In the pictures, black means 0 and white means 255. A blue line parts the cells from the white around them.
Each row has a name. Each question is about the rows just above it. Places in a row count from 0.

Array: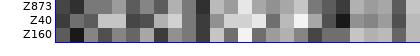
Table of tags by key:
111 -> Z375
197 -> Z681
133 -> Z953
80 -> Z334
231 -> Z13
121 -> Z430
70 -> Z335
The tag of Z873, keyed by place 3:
Z430
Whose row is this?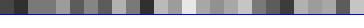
Z873
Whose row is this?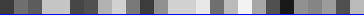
Z40

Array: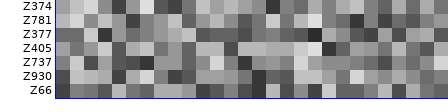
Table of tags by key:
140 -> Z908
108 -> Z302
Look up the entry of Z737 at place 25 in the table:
Z302
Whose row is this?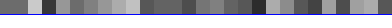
Z377
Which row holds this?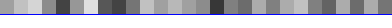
Z374
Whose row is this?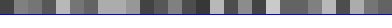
Z66
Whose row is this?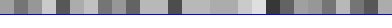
Z405

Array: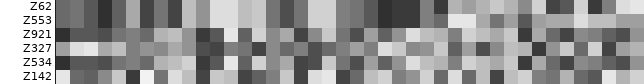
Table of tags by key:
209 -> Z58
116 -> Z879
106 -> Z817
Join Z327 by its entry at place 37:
Z817
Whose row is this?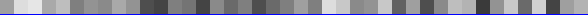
Z327

